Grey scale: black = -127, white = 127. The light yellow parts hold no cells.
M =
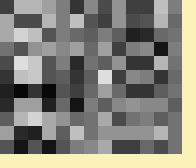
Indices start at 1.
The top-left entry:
-64
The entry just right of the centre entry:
94
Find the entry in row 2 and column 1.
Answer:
41
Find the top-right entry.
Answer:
-2
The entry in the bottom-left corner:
-43
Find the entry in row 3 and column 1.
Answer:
41
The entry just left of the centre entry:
-75
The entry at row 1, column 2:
53
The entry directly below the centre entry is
-22
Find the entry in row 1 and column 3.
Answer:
53
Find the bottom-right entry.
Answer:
-13
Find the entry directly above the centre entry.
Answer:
-13
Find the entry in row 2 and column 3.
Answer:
-52
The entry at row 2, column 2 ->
-52

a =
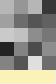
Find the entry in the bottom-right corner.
-18
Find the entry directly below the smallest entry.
3
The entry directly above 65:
-18
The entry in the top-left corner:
54
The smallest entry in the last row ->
-42
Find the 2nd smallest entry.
-72

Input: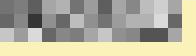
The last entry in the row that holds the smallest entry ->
-24
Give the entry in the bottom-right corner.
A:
38
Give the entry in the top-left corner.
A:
-12
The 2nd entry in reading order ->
-2
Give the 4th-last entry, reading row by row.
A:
7
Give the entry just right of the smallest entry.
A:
16
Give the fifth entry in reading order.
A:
50
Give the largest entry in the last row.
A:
90
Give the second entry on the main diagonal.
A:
7
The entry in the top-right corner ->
38

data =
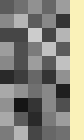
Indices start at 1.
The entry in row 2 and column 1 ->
8
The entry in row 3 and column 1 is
-57
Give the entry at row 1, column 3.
17
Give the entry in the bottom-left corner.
-4
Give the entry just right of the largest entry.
-57
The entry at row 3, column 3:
76
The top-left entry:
-36
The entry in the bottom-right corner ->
-15
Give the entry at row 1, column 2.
-15
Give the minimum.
-106

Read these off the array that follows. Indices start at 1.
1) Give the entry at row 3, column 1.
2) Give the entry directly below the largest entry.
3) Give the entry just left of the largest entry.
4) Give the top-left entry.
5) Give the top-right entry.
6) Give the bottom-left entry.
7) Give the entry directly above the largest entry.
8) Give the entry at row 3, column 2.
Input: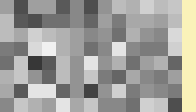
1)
60
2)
-38
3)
89
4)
31
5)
70
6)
8
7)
60
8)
40

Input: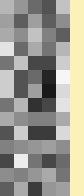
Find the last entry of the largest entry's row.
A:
118
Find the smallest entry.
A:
-102
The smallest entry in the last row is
-68
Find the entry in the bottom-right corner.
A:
31
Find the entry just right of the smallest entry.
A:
89
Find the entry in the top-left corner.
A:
54
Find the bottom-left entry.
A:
-33
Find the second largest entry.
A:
109
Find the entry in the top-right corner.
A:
66
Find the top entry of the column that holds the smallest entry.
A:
-44
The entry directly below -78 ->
1
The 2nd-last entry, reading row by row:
22
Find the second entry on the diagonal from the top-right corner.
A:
-33
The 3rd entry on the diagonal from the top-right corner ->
66
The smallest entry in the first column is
-56
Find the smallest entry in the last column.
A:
-33
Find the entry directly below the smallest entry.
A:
-56
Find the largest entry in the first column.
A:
99
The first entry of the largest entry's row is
77
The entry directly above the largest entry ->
77
